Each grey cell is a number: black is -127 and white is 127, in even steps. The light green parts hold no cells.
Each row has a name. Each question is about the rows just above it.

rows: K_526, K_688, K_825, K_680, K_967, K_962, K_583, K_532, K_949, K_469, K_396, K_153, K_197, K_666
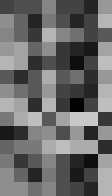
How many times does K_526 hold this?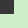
0
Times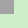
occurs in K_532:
1

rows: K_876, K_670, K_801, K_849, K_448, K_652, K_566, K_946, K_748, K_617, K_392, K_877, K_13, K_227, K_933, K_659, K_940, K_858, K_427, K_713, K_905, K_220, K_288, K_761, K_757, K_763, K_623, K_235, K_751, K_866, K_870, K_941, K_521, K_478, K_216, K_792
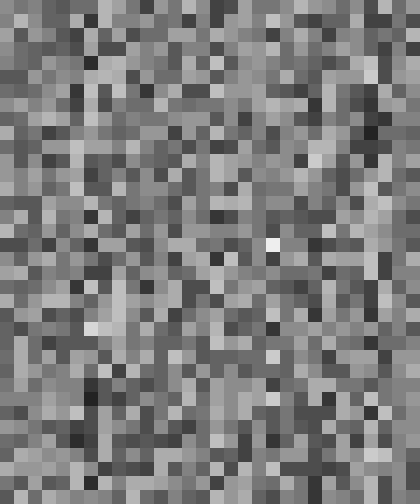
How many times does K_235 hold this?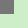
5
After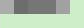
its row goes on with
[  2  -9 -50  23  63 -39  -9  12]

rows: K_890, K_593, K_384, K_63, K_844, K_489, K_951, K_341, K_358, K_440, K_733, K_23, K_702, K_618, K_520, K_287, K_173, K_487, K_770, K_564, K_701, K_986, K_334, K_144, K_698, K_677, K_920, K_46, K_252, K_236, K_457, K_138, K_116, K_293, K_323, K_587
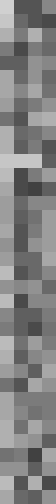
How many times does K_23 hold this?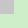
3
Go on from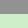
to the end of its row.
[-32  18]
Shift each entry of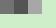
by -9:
[-22 -52  30]

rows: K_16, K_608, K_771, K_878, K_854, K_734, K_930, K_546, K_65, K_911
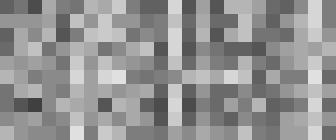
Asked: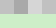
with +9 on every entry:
[74 50 95 74]
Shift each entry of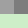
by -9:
[ 23 -11]
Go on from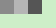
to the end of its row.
[ -2  65  74  65 -11  10  -2  86 -30  53 -42  41  65 -11 -11 -21  41  74
  21]
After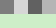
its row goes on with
[-42  41  65 -11 -11 -21  41  74  21]

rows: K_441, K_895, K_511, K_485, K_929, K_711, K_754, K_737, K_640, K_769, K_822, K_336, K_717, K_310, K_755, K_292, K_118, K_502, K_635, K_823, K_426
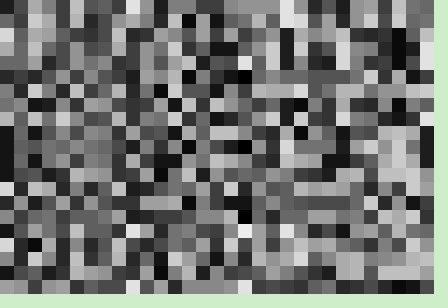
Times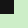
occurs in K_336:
6
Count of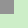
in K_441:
6
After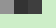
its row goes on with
[  31 -117  -13   63  -98   19  -43  -23  -32   19   -1  -65  -76  -98
   43   53  -53   63   63   75   19]
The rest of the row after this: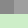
[  63  -76  -87  -76 -117  -32   63]
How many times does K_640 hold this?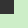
4

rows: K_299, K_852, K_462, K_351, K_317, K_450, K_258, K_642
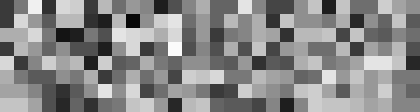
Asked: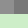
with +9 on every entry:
[24  2]
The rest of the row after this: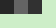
[-17  -7  68  78  24 -88  57  68 -27 -37 -37 -58   5 -97   5  78  68  68
  57  35  46   5   5]
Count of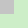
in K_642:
6
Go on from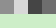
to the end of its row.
[ 35  24  -7 -69 -58  78  35  15  -7  68  78  35 -37  46  24  78   5 -27]
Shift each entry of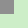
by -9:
[6]
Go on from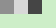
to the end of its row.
[-17  35  24  -7 -69 -58  78  35  15  -7  68  78  35 -37  46  24  78   5
 -27]

